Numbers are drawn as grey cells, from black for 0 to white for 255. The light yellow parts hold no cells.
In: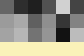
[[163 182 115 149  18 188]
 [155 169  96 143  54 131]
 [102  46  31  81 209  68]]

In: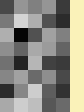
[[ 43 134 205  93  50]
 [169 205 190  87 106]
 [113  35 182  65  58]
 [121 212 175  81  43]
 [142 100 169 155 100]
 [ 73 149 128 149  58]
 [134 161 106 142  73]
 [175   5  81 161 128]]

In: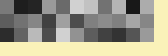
[[ 44  99 186  77 209 146  93  65  51  85 154]
 [ 93 114 134  65 160  77 128 140 128 166 134]
 [122  30  36 154 106 209 194 114 180  24 172]]

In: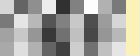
[[121 229 184  85 129 200  78 156 214]
 [169 222 177 100  64 206 113 192 229]
 [162 200 150  56 113 192  72 150 184]
 [214 100 143 237  49 129 253 177 121]]

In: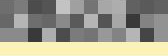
[[103 181 110 103 138  90 181  84 167  57 131 146]
 [110 123  76  84 195 160 116 167 173  97  90  97]
 [138 138  57 173  76 123 116 152 131 181  69 146]]

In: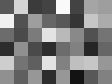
[[241  81 158 102  88  53 198 171]
 [144  95 151  45 151  19  88 129]
 [108  74 123 227 185 137  81 116]
 [206 116  95 227 129 191 198 151]
 [ 45 144  74  45 108 129  38 102]
 [ 88 213  59  67 249  67 165 158]]

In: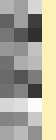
[[215 222 252]
 [179 159 215]
 [131 138 201]
 [151 144 194]
 [112 173 186]
 [165 186 144]
 [105  84 124]
 [ 98 159  62]
 [112 131  54]
 [118  84  48]]

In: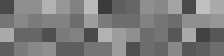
[[ 73 143 143 178 151 130 186  59  94 102 143 136 163  73 192 170]
 [ 94 123 136 143  94  94 117 117 157  79 109 102 136  87  94 109]
 [117 136 123 130 130 109 157 123 109 109 130 117 109 143 143 151]
 [170 102 102  79 123 130  73 178 157 143 109 117  87 170  66  87]]
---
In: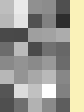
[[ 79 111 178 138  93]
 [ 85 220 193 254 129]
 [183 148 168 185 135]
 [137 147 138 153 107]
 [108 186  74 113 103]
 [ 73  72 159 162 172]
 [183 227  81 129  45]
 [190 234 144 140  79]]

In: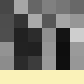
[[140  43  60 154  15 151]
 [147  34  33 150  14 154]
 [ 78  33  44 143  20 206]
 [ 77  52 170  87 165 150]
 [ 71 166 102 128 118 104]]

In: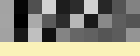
[[162  25 192  17 132 102  97  85  92 148]
 [164   0 170  90  44 183  25 137  94  84]
 [163   6  80 210  29  44 209  39  84 130]]

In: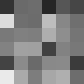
[[234 170 125 167 175 109]
 [ 67 139 106 137 138  59]
 [130 161 160  65 130 120]
 [121 128 126 174 142 117]
 [220 111 108 189 135 111]
 [ 51 106 109  38  86  70]]

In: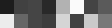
[[236 102  69  61 213  65 202 120]
 [ 29  65  69  41 178 250  68  90]]

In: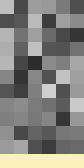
[[155 166  80  60 101 105]
 [144  73  99  88 119 122]
 [127 133 120 134  54 152]
 [133 140 123 113  91 202]
 [ 84  63 127 207  80 154]
 [134  52 135  82 194 159]
 [182  70  44 139 127 167]
 [174  97 192  85  83 114]
 [180 115 159 106  72  53]
 [ 78  87 186  61 159 139]
 [190  73 157 153 122  78]]

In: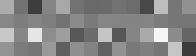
[[147 123 117 153  95 143 130  97 145 121 127 118 198  59]
 [200 134 230 141 158  87 107 197  86 133 170 246 139 101]
 [135 125 132 126 114 139 122 134 132 131 132 125 118 117]
 [172 114  60 132 168 114 105 106 114 108  72 189 117 145]]

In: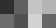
[[108  81 210 103]
 [ 47  96 196 180]]
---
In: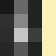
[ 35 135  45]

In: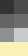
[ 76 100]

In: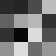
[188 183   7 146]

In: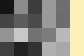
[111 154 115  34]

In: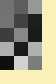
[151  67  61]

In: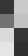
[202 115]

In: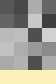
[102 200 189 194]

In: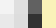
[ 97 221]

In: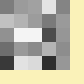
[132 122 244 153  57]
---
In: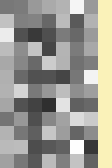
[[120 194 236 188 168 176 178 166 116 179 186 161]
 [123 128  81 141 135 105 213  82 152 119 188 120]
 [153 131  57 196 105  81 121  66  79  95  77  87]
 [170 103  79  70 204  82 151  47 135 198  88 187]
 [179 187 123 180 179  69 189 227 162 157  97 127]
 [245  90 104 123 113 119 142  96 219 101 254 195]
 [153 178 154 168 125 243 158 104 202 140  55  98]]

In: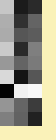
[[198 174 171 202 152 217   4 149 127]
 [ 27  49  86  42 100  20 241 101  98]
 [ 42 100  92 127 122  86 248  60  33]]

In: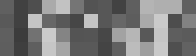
[[ 96  89  95  94]
 [ 65  65  60  63]
 [ 78 196 114  95]
 [170 103 203 198]
 [194  88 132 165]
 [117  70  84  89]
 [ 83 196  85  89]
 [ 87  87  71  68]
 [ 66 103 162  96]
 [ 95  93 182 188]
 [180 169  88 158]
 [175 202 197 201]
 [175  77  94  79]
 [ 96 130  91  98]]

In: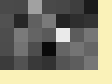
[[ 74  81  77  76  59]
 [ 73  38 122 115  82]
 [161  96 100  77  57]
 [ 73 122  90  10  50]
 [ 71  35 234 101  84]
 [ 62  46  92 116  93]
 [ 27  51 118 101 118]]

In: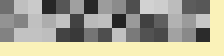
[[111 147 130]
 [191 131 194]
 [202 192 194]
 [ 39 173 190]
 [ 86 194  67]
 [160  66  57]
 [ 39 186 117]
 [156 191  78]
 [139  35 193]
 [ 78 154 122]
 [210  65  82]
 [205  95  73]
 [188 178 162]
 [ 92 155 137]
 [ 87 198  43]]

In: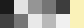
[[ 27  65]
 [227 118]
 [149 233]
 [117 185]
 [ 61 240]]
